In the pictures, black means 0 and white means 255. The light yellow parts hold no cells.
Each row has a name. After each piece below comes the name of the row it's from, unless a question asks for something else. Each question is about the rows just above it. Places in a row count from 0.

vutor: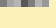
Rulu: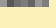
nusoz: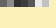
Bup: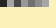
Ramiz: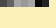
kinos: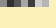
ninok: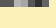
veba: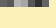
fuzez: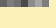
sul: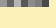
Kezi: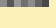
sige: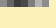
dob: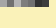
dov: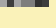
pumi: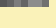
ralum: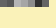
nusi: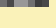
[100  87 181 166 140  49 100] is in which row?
ralum
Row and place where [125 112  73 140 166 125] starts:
fuzez, 1

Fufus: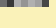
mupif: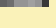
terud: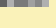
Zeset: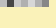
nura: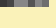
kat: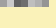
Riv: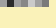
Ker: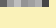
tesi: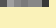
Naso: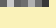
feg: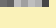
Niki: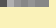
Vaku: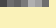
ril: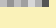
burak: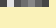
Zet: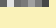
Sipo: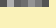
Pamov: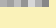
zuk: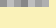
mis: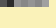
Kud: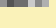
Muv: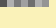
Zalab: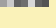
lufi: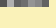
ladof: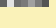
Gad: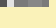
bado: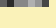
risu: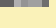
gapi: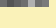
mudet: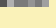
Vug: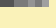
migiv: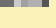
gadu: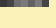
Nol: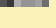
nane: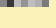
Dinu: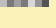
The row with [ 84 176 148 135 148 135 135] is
Niki
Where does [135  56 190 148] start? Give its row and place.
nane, 0
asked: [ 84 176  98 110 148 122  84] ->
Sipo
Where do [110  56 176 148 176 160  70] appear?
Fufus
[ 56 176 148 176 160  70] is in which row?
Fufus
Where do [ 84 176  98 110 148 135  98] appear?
lufi

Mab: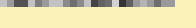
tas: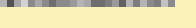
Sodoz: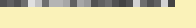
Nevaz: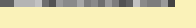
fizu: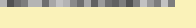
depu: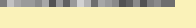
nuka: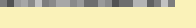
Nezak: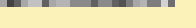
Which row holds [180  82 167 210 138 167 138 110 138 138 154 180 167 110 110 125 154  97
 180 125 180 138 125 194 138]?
tas
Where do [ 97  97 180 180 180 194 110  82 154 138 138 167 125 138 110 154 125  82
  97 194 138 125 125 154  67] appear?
Nevaz
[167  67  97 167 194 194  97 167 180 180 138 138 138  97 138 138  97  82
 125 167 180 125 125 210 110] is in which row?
Nezak

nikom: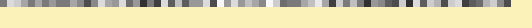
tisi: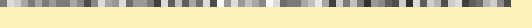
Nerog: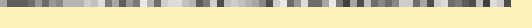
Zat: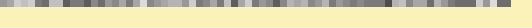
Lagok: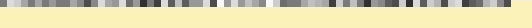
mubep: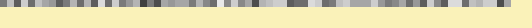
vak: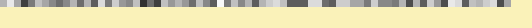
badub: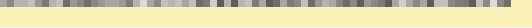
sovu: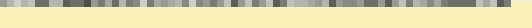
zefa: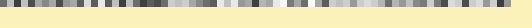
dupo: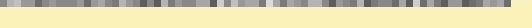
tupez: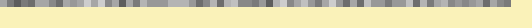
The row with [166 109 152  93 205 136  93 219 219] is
mubep
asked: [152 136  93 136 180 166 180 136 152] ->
Zat
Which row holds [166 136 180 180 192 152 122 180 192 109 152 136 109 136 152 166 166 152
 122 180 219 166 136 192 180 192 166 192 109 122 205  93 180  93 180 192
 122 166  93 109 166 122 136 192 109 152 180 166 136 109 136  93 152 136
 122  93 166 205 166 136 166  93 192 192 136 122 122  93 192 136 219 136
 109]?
badub
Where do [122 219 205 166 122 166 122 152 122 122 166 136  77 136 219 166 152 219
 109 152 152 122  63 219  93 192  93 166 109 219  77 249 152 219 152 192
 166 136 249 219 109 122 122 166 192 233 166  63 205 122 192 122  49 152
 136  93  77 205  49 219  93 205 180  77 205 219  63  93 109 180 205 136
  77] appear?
tisi
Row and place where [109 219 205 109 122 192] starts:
mubep, 43

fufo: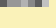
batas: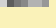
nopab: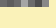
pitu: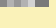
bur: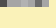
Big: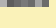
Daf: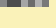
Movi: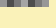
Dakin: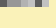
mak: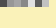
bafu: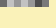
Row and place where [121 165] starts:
Movi, 2
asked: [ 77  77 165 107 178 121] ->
Daf
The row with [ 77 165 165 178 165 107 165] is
bur
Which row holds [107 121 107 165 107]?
Big
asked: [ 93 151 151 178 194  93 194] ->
Dakin
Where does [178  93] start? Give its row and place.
Big, 0
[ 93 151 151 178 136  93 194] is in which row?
fufo

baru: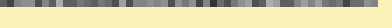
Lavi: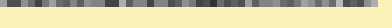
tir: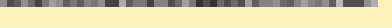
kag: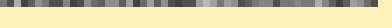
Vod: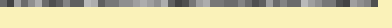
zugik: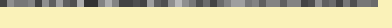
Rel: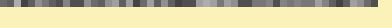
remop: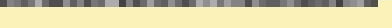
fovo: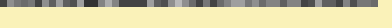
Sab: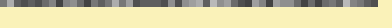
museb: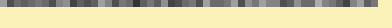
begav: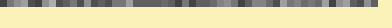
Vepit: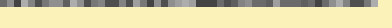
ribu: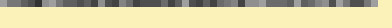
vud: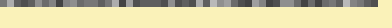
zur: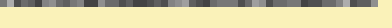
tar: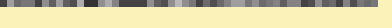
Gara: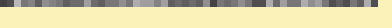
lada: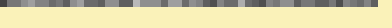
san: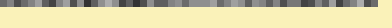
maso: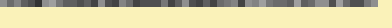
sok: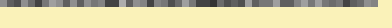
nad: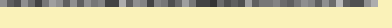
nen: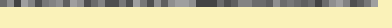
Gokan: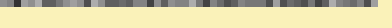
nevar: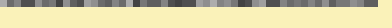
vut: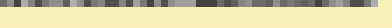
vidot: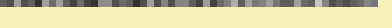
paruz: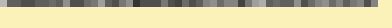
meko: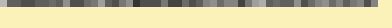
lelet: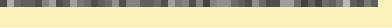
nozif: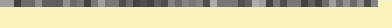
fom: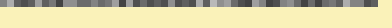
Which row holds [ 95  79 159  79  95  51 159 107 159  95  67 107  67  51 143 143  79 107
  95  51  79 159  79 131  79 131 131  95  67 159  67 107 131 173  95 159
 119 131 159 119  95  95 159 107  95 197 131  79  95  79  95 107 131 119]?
vidot
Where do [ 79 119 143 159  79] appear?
baru
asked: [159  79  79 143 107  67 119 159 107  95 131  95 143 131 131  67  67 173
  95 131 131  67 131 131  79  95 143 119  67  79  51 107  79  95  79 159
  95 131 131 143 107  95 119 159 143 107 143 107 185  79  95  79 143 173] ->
Lavi
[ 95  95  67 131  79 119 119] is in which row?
fovo
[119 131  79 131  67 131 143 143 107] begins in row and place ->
lelet, 25
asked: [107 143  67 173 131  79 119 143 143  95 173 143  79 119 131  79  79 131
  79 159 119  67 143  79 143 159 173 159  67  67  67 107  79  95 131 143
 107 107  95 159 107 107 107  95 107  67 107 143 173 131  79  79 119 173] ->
Vepit

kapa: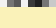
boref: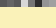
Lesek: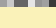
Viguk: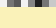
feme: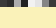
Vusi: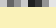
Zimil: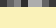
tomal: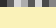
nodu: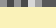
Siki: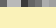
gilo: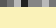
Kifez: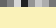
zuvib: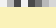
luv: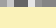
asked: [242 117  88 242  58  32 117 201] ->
kapa
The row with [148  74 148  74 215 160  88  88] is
nodu

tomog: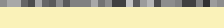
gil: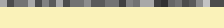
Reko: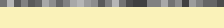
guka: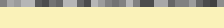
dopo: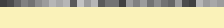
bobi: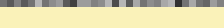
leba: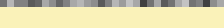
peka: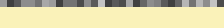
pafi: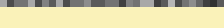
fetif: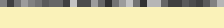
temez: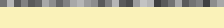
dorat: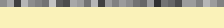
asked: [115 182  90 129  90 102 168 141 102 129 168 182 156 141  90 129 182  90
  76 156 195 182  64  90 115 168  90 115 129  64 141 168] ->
temez
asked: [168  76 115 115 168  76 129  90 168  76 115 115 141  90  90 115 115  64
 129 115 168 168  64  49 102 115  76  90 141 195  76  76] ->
gil
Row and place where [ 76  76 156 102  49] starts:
fetif, 11
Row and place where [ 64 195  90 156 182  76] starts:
tomog, 17

